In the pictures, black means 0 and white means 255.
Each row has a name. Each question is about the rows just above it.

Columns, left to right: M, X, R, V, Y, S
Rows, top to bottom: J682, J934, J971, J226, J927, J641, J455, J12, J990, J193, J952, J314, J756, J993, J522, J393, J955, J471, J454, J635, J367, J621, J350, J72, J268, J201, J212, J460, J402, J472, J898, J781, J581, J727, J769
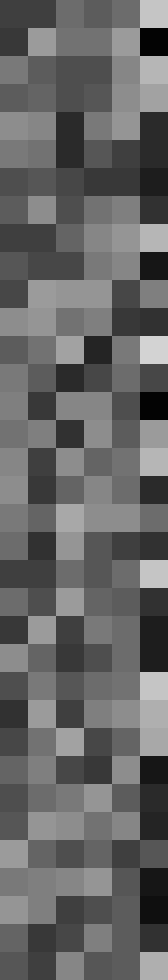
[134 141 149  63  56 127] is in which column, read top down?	Y
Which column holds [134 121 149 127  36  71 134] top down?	V

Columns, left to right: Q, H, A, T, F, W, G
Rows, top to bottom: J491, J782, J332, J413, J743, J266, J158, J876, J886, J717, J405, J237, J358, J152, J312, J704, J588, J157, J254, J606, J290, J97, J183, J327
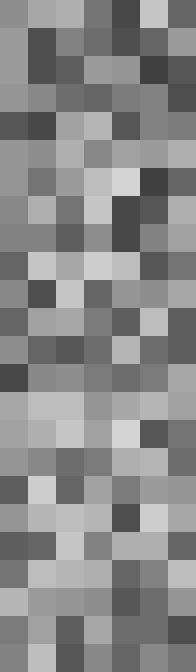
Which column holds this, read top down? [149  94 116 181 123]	Q
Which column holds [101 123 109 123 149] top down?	T
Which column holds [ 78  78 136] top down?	H
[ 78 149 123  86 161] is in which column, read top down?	F
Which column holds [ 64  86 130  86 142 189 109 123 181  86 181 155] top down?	W
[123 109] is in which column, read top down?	T

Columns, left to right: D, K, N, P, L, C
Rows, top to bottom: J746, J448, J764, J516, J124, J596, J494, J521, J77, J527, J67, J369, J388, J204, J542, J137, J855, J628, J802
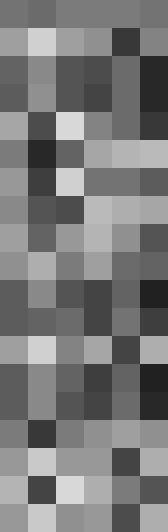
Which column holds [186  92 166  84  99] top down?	C
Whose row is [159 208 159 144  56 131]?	J448
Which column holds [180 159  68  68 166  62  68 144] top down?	P
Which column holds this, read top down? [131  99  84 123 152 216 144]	N
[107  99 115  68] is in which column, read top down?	L

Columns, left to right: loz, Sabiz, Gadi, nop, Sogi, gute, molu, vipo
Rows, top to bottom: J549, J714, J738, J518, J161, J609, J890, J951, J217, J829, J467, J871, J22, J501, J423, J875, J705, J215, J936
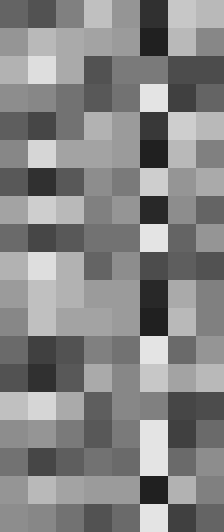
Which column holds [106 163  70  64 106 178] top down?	molu
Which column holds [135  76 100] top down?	vipo
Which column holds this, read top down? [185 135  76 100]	vipo
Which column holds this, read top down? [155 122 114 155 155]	Sogi
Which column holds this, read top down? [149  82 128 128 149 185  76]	vipo

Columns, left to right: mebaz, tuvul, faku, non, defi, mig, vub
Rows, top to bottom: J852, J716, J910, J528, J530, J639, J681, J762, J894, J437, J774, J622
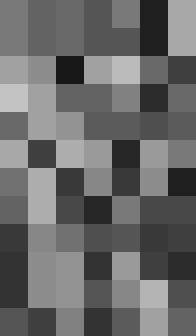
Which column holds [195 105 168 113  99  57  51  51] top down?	mebaz
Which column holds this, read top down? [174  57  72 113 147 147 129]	faku
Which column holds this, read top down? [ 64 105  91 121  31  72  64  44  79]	vub

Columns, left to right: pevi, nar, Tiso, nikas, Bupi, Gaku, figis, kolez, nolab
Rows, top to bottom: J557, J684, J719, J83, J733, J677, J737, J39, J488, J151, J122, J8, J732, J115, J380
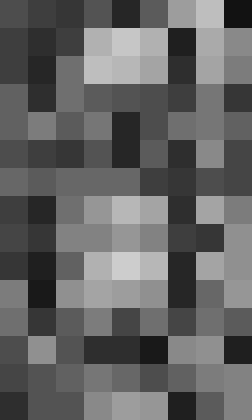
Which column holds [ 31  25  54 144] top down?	nar
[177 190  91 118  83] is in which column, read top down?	nikas

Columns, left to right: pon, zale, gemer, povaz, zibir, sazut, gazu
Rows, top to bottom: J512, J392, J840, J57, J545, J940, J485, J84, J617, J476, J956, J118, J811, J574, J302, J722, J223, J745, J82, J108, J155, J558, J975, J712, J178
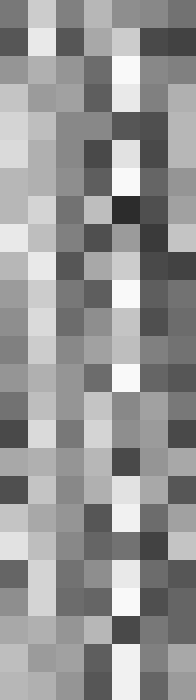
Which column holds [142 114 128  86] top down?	gemer
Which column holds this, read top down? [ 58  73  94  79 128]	sazut
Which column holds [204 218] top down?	zale
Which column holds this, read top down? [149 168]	sazut
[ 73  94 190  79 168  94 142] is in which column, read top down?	povaz
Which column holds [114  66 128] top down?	gazu

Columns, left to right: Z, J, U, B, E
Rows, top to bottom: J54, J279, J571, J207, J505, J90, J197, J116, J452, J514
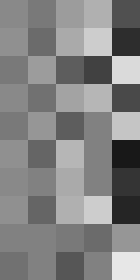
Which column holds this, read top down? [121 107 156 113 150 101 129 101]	J
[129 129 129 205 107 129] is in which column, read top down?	B
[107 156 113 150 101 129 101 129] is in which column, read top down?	J
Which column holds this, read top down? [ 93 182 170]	U
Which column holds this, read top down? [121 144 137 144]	Z
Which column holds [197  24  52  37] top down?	E
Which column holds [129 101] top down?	J

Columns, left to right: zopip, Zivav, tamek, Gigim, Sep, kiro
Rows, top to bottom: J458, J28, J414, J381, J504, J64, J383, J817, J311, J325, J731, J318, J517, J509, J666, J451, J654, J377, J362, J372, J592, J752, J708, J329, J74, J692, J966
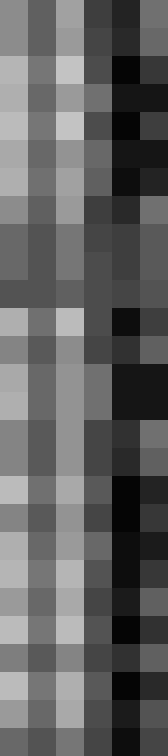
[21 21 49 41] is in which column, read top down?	Sep
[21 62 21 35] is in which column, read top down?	kiro
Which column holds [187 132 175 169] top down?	tamek
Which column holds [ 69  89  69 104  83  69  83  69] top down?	Gigim

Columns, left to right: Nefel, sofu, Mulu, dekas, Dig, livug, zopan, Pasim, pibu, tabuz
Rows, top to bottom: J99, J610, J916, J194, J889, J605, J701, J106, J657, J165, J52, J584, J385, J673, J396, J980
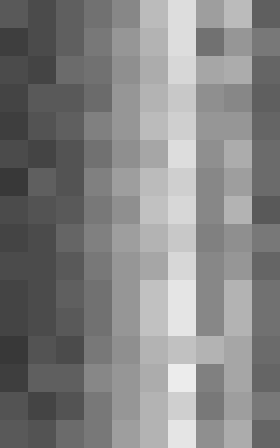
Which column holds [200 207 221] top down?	zopan
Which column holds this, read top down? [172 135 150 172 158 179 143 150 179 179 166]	pibu
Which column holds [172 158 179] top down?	pibu
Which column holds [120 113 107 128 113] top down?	dekas
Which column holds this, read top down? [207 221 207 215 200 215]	zopan

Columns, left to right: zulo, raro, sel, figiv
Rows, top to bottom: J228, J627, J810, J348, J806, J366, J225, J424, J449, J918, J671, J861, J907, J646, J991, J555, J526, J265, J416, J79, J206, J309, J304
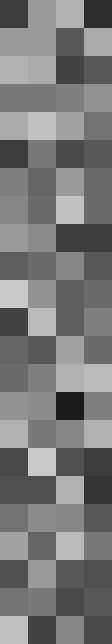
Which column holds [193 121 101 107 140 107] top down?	raro
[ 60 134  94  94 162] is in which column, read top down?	sel
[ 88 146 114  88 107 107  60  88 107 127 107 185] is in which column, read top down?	figiv
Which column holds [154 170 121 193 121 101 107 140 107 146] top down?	raro
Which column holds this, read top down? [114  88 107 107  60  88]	figiv

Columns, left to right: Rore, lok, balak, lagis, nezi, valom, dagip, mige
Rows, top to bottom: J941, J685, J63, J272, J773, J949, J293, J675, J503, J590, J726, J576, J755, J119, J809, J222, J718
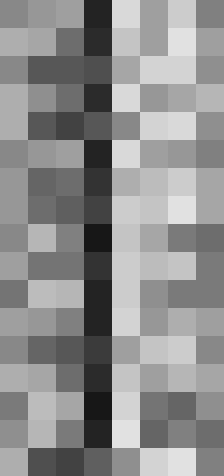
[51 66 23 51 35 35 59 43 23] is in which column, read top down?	lagis
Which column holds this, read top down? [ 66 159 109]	balak

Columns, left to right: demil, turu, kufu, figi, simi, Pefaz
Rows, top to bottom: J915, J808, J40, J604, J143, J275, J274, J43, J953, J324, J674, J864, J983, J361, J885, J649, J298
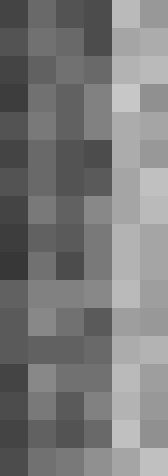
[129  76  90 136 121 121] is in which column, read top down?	figi
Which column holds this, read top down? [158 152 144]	Pefaz

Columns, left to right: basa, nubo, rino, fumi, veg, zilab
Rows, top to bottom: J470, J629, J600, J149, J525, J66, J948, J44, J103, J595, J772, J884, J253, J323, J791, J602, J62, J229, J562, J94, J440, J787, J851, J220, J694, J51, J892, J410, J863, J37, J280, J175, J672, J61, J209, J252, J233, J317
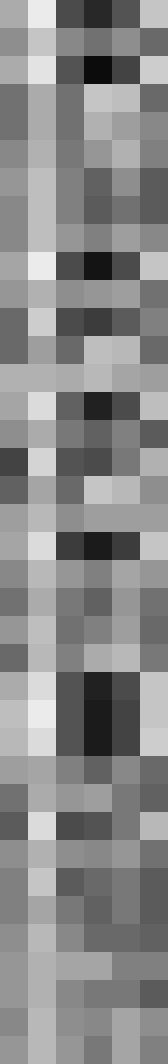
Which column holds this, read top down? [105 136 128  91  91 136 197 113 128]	zilab
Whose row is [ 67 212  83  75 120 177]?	J62
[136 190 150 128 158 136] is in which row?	J103

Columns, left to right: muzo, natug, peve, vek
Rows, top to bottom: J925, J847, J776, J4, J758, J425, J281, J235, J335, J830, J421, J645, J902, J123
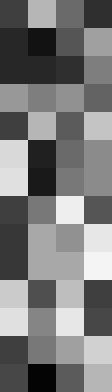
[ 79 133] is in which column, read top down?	natug
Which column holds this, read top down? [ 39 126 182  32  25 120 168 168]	natug
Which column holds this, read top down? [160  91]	peve
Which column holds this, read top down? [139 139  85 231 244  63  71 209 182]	vek
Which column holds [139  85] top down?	vek
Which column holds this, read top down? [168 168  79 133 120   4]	natug
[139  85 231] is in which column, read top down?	vek

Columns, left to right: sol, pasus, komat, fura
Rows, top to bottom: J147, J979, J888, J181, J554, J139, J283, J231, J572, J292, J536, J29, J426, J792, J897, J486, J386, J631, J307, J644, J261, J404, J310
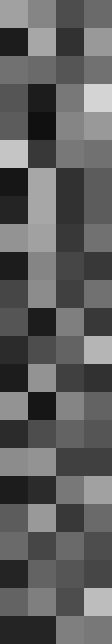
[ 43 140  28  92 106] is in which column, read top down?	sol
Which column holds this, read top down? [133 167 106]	pasus
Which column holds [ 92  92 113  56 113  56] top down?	fura

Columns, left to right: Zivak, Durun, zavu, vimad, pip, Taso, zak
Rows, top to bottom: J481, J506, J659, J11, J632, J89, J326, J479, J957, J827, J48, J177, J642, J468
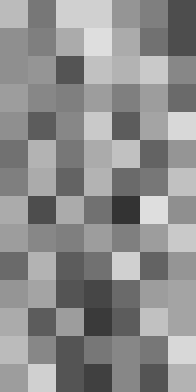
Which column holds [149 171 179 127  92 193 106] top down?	pip
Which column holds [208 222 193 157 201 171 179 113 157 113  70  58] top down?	vimad

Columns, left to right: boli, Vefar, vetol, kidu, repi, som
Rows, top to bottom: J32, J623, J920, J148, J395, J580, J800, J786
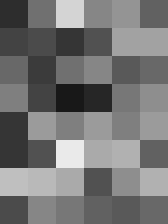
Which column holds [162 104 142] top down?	som
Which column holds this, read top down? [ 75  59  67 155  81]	Vefar
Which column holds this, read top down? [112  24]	vetol

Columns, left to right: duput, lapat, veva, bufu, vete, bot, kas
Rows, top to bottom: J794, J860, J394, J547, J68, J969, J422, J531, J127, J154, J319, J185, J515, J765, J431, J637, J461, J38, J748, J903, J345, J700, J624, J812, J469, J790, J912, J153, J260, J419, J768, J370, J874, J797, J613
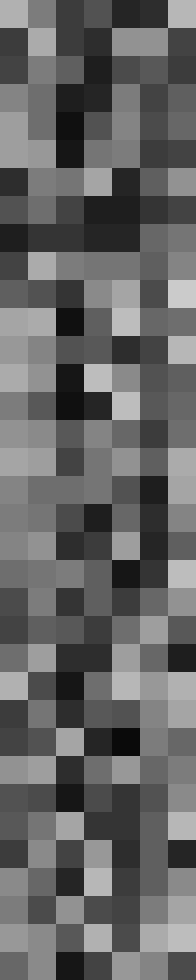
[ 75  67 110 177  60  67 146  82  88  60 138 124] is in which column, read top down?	duput
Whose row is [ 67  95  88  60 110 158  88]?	J624
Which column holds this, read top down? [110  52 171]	lapat
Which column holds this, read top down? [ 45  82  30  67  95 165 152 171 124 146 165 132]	duput
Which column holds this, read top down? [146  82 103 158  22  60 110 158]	vete
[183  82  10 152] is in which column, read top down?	vete

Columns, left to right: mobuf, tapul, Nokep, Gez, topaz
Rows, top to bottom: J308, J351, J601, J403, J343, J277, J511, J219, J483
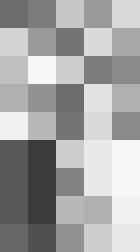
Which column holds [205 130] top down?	Nokep
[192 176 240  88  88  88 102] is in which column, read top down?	mobuf
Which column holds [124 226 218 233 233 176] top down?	Gez
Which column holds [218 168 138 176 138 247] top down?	topaz

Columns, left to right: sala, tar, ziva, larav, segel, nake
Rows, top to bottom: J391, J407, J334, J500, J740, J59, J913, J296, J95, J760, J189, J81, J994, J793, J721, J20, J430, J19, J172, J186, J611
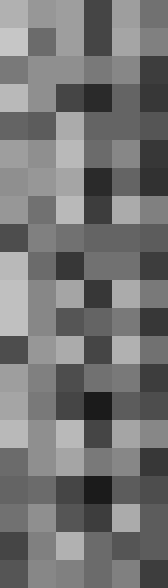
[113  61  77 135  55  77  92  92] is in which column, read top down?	nake
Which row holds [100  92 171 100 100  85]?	J740
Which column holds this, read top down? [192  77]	sala
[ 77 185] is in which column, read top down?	sala

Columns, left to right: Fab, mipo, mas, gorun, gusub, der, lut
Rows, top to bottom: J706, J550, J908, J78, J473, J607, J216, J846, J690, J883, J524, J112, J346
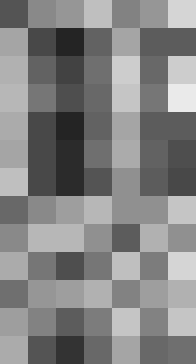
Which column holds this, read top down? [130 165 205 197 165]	gusub
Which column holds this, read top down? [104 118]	der
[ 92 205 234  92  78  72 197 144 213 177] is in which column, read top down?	lut
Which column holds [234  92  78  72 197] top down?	lut
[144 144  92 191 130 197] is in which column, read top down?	gusub

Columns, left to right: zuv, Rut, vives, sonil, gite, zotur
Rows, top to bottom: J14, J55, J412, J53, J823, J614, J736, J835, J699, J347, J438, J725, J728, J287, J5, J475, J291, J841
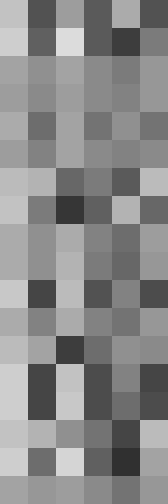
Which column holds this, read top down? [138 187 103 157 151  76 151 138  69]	zotur
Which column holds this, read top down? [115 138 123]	sonil
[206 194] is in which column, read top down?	zuv
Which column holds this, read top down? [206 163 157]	zuv

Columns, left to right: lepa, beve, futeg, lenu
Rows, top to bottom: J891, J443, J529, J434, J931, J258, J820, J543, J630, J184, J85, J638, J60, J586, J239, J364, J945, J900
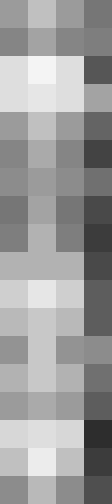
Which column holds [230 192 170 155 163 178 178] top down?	beve
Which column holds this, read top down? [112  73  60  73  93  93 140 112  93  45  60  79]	lenu
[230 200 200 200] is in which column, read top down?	beve

